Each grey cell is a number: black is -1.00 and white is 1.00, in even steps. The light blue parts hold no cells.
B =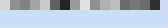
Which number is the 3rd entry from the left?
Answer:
0.02
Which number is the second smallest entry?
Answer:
-0.62
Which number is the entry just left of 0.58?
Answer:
0.29
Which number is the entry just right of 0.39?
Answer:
0.48
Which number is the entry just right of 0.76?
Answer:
0.12

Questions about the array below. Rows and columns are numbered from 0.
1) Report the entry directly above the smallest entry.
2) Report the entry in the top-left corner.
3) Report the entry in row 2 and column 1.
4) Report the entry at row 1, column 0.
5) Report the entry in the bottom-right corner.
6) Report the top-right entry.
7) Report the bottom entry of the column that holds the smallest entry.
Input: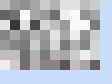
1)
-0.12
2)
0.49
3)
-0.57
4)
-0.22
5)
-0.22
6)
0.59
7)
0.59

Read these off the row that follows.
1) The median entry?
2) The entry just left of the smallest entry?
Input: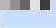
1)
0.14
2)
0.77

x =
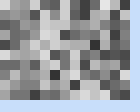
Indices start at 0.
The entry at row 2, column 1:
-0.16
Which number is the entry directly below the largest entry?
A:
0.46
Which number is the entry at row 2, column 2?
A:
0.19
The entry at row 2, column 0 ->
-0.26
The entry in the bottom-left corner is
0.29
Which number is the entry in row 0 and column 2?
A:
0.19
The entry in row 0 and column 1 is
0.29
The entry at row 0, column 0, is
0.70
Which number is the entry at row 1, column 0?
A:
0.10
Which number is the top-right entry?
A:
-0.50
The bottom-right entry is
-0.42
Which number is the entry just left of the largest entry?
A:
-0.16
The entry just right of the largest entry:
0.46

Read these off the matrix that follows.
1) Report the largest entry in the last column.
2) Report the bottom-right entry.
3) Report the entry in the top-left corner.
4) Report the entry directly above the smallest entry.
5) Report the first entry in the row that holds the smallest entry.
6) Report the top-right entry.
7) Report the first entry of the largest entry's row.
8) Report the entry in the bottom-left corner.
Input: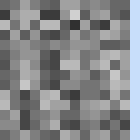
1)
0.45
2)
0.08
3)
-0.19
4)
0.63
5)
0.45
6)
-0.19
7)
-0.54
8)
-0.19

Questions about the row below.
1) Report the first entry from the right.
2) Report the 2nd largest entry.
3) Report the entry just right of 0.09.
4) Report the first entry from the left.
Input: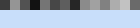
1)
-0.17
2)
0.36
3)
0.26
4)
-0.53

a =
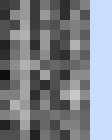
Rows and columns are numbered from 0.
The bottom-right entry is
-0.09
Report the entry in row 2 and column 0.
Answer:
-0.37
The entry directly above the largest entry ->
0.29
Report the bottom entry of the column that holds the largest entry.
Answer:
0.10
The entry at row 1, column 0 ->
-0.64
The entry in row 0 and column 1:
-0.45
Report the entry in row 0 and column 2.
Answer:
0.20
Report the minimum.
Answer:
-0.89
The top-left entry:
-0.54
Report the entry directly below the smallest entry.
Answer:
-0.45
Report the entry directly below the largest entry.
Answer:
0.29
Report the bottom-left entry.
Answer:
-0.37
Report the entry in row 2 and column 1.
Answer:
-0.45
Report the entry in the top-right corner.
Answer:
0.00
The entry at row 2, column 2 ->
0.29
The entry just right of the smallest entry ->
0.00
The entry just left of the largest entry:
0.29

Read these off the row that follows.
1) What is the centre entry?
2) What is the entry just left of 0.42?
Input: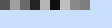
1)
0.42
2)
-0.71

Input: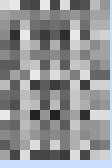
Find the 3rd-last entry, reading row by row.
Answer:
-0.45
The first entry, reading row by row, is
0.73
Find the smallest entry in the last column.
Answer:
-0.20
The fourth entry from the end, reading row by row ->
0.73
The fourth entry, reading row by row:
-0.45
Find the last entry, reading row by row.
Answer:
0.64
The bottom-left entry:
0.27
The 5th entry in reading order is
0.82
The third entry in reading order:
-0.37
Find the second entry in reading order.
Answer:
0.82
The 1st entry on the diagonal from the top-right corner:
0.17

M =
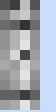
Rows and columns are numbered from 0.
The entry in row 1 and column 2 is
0.58
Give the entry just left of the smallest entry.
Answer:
-0.24
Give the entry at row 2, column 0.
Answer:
-0.15
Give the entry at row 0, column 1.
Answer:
-0.52
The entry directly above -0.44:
0.78
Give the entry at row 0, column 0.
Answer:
-0.34
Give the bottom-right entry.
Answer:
0.23
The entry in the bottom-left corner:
0.23
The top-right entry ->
-0.34
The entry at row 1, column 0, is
0.05
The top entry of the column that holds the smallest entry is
0.48
